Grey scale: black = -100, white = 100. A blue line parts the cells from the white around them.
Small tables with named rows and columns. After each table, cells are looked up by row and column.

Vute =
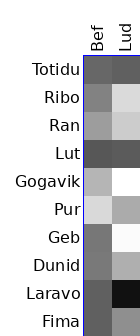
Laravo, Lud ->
-87
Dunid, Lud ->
37
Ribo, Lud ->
71
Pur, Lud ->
34
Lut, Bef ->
-32
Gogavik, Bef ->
42
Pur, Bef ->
70
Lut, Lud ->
-29
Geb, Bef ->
-7
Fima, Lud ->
12
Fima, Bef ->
-25
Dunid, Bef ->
-5

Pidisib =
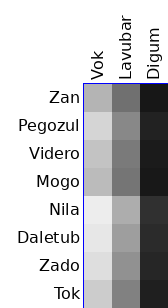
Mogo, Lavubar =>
-8
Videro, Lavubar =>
-4
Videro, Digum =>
-79
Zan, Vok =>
41
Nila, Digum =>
-62
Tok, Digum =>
-76
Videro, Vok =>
53
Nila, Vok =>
86
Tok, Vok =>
60
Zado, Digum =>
-70
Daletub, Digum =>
-66
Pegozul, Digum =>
-73
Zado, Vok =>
74
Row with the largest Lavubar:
Nila

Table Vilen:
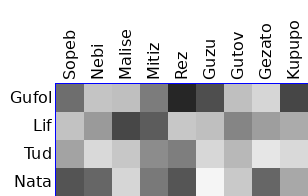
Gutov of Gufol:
50
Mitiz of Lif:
-28
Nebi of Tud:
70
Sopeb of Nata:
-34
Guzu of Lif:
50
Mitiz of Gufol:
-3
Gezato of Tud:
80
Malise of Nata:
68
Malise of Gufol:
50
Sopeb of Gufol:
-14
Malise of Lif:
-44
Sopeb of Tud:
28
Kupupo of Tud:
70
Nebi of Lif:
21
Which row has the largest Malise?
Nata

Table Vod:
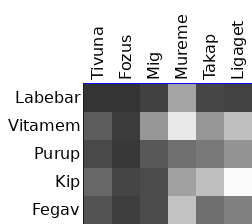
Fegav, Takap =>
-13
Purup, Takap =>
-5
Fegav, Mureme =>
52
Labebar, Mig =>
-49
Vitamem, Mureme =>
83
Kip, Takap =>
50

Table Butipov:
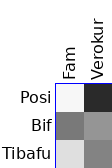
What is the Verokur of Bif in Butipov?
17
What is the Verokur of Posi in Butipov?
-67
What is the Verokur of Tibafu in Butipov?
3
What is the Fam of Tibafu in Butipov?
75
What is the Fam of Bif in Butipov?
-5
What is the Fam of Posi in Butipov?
94

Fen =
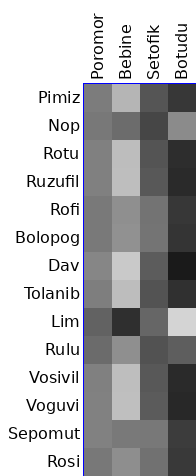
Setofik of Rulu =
-36
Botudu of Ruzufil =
-67
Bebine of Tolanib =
48
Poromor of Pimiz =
-3
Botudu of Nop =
9
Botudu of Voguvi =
-69
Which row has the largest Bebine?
Dav

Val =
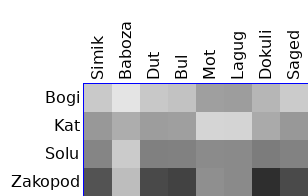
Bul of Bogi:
52
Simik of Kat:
19
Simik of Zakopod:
-35
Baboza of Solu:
59
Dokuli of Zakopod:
-64
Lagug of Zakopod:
8
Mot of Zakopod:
12
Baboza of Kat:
36
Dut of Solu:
0
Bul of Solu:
1
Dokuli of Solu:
-3
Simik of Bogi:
58
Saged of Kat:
19
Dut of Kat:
23
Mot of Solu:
9
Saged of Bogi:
59
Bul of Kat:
25
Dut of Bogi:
57
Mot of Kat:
67
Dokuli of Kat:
33

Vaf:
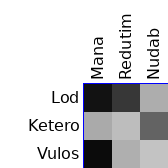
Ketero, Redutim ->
48
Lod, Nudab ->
36
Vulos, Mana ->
-91
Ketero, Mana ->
33
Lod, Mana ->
-86
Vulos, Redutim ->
37
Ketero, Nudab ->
-22
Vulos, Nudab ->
53
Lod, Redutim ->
-57

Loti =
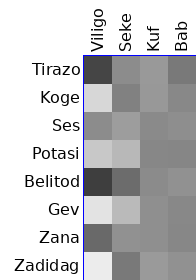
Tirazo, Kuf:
20
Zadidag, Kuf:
21
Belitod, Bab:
14
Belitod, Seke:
-15
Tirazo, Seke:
10
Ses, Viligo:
10
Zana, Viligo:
-18
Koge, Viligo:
69
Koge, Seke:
1
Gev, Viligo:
78
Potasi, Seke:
44
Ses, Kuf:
8
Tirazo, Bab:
-5

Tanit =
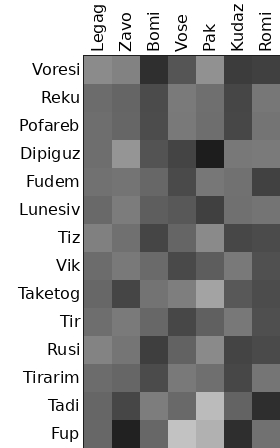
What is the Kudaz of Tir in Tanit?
-6
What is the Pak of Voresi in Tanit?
14
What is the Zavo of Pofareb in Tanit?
-20
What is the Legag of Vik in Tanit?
-15
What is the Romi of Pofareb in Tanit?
-9
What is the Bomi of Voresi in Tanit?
-63
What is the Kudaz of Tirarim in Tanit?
-44
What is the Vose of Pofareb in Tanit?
-5
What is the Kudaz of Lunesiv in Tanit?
-12
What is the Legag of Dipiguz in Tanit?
-14
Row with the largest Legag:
Voresi

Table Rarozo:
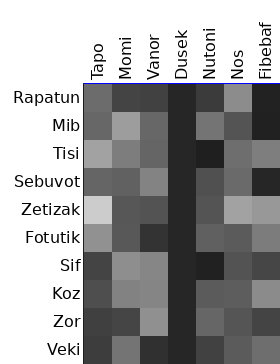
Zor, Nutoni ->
-20
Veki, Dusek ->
-70
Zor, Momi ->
-46
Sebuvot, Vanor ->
3
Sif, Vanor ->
5
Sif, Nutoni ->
-74
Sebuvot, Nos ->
-17
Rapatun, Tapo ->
-15
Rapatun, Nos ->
10
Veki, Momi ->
-9
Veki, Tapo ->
-52
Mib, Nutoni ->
-9
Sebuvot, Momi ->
-24
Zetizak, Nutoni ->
-34
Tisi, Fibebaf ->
-1
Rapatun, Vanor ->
-49
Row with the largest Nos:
Zetizak

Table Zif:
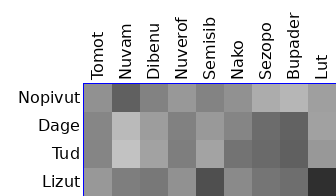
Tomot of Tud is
4
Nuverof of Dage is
1
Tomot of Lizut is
19
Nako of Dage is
4
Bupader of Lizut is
-14
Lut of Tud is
19
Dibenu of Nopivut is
2
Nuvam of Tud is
52
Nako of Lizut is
8
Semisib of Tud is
28
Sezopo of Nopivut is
35
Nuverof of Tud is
-1
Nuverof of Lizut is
14
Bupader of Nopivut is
43
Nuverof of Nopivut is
19
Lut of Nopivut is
25
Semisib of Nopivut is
3
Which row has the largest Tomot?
Lizut

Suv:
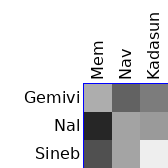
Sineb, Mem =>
-37
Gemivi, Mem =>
36
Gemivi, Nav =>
-23
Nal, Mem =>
-70
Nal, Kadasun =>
21
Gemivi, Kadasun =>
-3
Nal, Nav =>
28
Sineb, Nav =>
29
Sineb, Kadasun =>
87
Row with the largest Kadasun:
Sineb

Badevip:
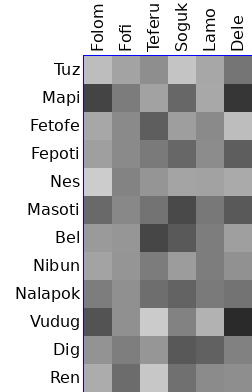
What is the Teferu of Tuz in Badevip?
11
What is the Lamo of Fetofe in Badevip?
8
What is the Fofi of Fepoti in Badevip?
8
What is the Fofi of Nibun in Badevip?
17
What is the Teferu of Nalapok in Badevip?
-14
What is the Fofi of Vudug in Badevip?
13
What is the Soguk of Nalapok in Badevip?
-22
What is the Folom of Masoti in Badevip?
-18
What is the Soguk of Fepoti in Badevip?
-19
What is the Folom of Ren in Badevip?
35

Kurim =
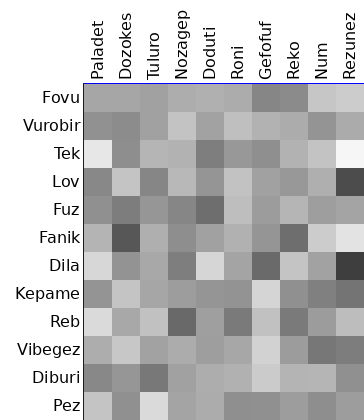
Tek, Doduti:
-1
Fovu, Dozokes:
30
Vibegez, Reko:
22
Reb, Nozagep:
-18
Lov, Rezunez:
-40
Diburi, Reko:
41
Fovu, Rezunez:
60
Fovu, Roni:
35
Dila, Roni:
29
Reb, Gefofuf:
51
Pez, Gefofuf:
13
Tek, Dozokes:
11
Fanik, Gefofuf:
17
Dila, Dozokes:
15
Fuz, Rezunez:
29
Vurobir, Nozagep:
53
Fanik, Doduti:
26
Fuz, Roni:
49
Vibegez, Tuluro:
27
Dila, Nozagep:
-1

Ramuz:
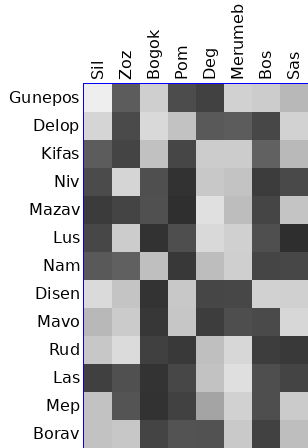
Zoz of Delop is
-42
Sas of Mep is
59
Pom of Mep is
-49
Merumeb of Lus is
63
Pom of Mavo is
55
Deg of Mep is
29
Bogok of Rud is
-50
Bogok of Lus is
-61
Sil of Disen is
71
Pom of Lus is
-39
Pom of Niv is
-61
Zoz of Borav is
56
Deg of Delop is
-30

